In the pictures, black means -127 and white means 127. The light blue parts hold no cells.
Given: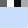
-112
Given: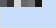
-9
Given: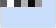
-116
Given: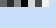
-54
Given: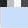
119
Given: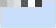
127
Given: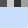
-76
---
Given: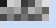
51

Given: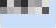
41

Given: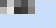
-15

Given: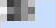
-25

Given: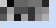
-75

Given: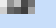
62

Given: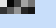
-62
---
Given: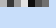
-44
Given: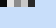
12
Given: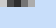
-10
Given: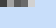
-20
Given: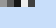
-36
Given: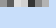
9
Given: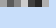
-36
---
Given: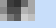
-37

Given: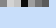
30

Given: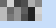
-49

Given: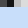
-107

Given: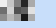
27

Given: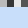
-73

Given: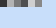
-48

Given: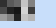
-93

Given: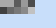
-7
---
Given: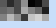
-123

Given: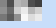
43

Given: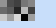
-63

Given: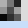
-9

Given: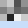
75

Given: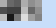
45

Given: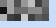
62

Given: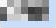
51

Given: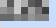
-36
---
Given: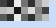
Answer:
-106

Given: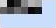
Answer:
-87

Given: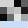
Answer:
68

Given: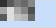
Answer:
38

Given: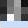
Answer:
22

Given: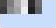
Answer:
47

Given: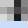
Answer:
-58
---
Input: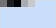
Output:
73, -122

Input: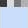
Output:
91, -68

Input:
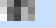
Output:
122, -75

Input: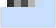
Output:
127, -77

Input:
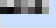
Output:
79, -118

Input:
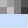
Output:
69, -70

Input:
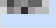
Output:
88, -82

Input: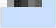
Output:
121, -89

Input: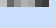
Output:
65, -68

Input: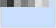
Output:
96, -75
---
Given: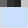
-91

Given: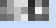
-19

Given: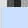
-88

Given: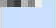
6

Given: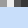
-40

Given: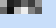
1
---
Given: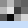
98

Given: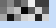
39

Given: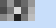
-7

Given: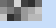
-2

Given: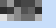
-70

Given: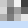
-13

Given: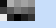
-37
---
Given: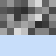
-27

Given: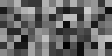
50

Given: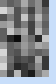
-17

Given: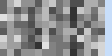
85

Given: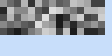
-47

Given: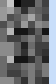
-121

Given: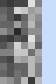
-57
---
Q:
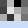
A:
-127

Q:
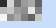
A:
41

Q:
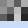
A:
-33

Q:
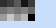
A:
-107

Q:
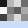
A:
91

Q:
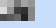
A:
35
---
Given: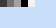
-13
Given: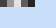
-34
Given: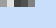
1
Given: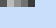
-13
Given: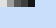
-41
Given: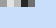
29
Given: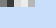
54
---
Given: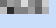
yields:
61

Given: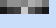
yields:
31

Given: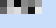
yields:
79

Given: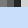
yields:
-34

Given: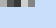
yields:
4

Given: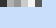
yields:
48

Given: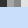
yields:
8

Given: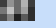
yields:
33

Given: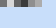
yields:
15

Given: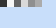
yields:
43
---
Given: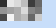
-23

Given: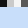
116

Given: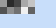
112

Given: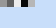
-120

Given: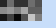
68

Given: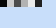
106

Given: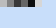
-114

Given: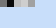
78

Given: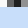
-95
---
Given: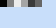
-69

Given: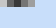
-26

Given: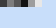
-68

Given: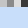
10

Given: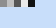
-41

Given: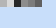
-31

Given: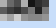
-94

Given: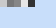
-8

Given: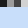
-59
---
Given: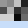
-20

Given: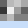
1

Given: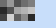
-86

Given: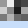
-31

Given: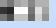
20

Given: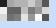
-40

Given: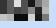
-6

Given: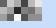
15

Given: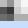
46
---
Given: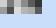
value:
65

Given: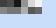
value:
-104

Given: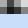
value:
31

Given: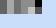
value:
-14

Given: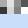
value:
13

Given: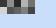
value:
-86
